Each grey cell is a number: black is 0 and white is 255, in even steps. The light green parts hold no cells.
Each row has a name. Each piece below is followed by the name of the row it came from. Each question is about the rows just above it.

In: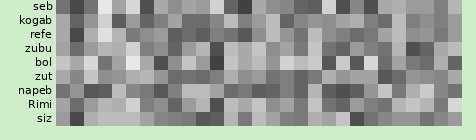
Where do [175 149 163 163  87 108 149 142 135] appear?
zut
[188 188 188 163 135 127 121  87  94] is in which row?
siz
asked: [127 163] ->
kogab
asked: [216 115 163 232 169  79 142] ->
bol
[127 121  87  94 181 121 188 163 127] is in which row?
siz
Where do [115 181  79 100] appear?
zubu

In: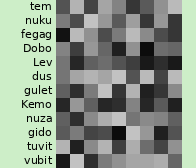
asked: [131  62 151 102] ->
Dobo
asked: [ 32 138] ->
tuvit
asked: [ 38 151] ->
Kemo
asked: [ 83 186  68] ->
dus
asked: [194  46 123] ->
vubit

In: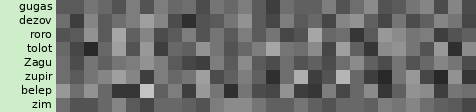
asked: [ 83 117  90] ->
roro
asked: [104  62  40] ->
zupir
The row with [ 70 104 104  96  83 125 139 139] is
zim
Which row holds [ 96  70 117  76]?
dezov
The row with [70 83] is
roro
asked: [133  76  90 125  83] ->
roro
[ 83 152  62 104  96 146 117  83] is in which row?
tolot

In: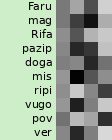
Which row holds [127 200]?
vugo
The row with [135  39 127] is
ver
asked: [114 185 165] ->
pov
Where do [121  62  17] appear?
mag
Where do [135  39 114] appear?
doga

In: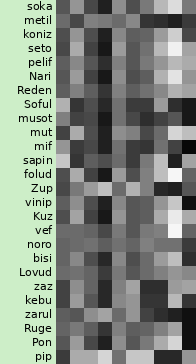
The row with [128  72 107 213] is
mut
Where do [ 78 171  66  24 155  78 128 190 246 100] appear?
folud

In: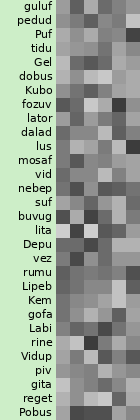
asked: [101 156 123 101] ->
lator
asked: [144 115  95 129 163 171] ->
Kubo
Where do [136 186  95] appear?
dalad
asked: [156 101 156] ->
lator
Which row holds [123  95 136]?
pedud

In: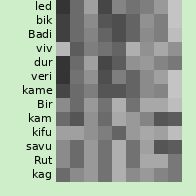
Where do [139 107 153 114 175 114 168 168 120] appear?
Rut
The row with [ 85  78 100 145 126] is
bik
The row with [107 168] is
kam

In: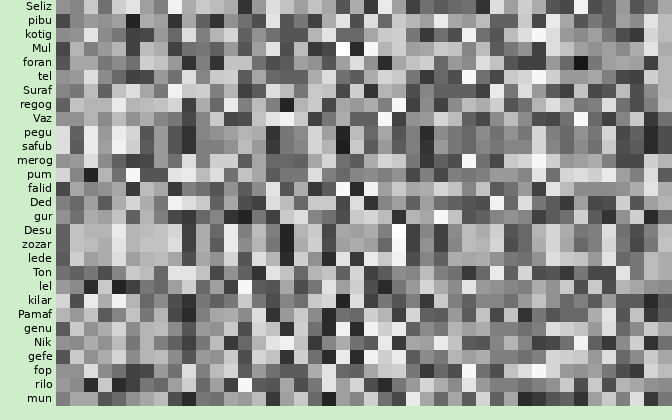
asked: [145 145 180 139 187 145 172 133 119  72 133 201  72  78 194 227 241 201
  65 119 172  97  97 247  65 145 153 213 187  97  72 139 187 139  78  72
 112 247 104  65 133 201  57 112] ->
Vaz
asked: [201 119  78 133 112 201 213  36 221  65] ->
kilar
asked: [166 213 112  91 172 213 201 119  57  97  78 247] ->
merog
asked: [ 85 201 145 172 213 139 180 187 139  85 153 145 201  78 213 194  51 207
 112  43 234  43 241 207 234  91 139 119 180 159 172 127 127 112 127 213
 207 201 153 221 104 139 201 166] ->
gefe
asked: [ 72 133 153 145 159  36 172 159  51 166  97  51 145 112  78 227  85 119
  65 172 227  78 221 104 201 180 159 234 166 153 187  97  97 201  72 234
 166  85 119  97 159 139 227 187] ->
pibu
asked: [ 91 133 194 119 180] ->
Pamaf

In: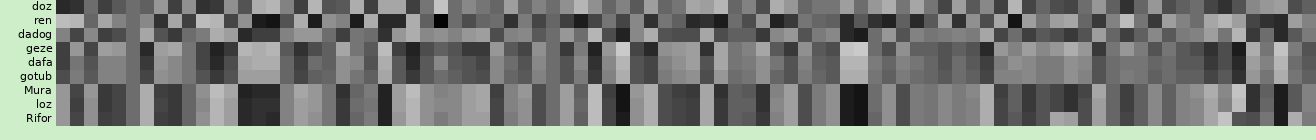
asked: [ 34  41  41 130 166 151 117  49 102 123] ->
Mura
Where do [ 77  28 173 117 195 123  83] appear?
geze
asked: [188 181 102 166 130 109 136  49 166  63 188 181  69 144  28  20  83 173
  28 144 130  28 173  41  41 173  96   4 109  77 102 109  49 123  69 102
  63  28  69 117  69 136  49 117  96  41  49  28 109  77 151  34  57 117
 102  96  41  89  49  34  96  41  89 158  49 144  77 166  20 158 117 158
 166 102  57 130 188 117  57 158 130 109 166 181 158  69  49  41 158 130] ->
ren
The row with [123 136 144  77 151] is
gotub
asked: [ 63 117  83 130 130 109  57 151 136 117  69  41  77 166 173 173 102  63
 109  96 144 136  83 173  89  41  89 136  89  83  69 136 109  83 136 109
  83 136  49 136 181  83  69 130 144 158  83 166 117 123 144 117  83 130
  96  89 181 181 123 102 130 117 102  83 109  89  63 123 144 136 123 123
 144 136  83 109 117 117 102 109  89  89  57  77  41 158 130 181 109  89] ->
dafa

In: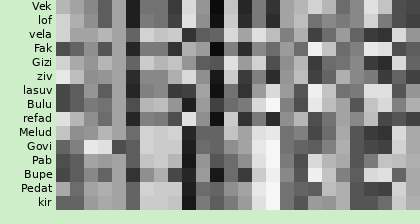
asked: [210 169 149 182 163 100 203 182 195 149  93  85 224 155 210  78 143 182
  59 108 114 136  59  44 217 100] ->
Gizi
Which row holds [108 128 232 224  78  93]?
Fak

